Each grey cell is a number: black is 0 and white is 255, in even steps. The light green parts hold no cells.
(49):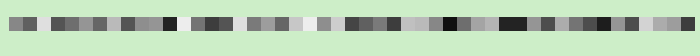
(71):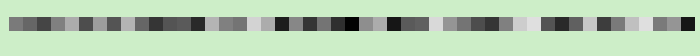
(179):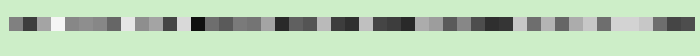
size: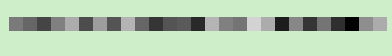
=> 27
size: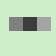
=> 3
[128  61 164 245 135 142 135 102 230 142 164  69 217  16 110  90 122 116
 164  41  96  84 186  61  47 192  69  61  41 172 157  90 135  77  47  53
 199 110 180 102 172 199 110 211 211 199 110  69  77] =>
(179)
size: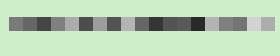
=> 19

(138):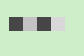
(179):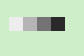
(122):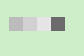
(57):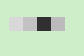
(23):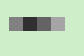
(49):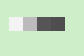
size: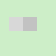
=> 2
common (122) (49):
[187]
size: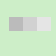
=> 3
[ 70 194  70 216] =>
(138)
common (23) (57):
[48]
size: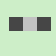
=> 3
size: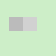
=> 2

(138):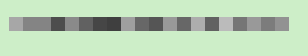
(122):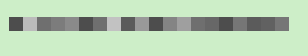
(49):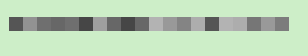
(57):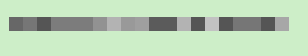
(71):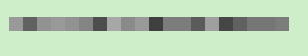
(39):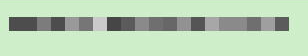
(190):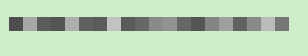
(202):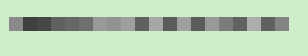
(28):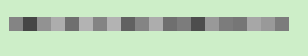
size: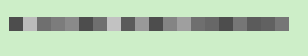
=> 20
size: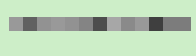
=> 13
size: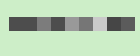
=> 9
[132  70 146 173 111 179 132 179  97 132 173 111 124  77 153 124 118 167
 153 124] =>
(28)

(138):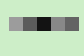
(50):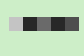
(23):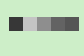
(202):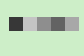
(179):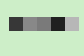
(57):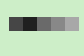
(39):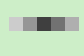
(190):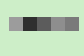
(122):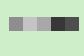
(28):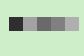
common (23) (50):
[196]
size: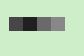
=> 4

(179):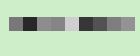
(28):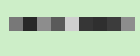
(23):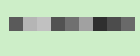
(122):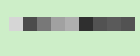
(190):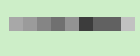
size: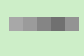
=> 5
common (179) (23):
[82]
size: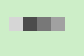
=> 4
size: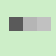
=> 3
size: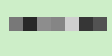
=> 7

